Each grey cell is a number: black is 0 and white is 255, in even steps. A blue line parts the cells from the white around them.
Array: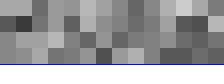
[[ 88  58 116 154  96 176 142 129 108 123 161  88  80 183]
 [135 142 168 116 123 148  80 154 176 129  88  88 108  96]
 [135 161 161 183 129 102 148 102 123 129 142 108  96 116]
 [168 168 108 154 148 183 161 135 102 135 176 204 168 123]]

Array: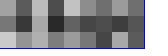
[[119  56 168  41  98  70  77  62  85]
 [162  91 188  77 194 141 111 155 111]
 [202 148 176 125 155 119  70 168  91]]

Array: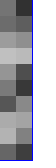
[[116  49]
 [122  56]
 [102  62]
 [149  78]
 [108  94]
 [179 129]
 [ 86 137]
 [156 143]
 [171 164]
 [192 186]]

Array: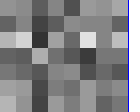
[[ 99  93 174 112  87  59 119 119]
 [119 105  87 133 139  80 105  87]
 [ 99 133  67  93 139 133 133  99]
 [147 139  93 133  80 154 147 167]
 [181 147  67 154 125 154  99 119]
 [161 154  73 125 112 154 125 139]
 [181 211  51 161 105 225 133 189]]

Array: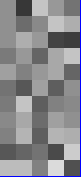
[[144  55 196 152 115]
 [115  87 160  94 144]
 [ 87 101 115  74 204]
 [144 108 137 196 174]
 [160 129 152 168 101]
 [122 152 101 168 196]
 [137 168 108 160 144]
 [144 174 152  67  61]
 [129 180  94 180 174]
 [188 188 129 219  80]
 [122 196  94 129 137]]

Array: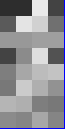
[[ 45  45 234  67]
 [139 133 167 133]
 [ 67 139 222  82]
 [152 152 159 159]
 [126 167 188 195]
 [181 175 126 120]
 [120 203 175 146]
 [ 90 228 209 112]]

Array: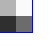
[[ 47 108]
 [180 250]]

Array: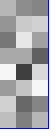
[[246  63 217]
 [209 104 133]
 [190 127 182]
 [182 141 133]
 [169 169  96]
 [155 196 246]
 [149 202 209]
 [119 231 161]]

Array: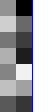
[[147   0]
 [176  29]
 [ 89  54]
 [118  61]
 [207 105]
 [192 161]
 [132 241]]
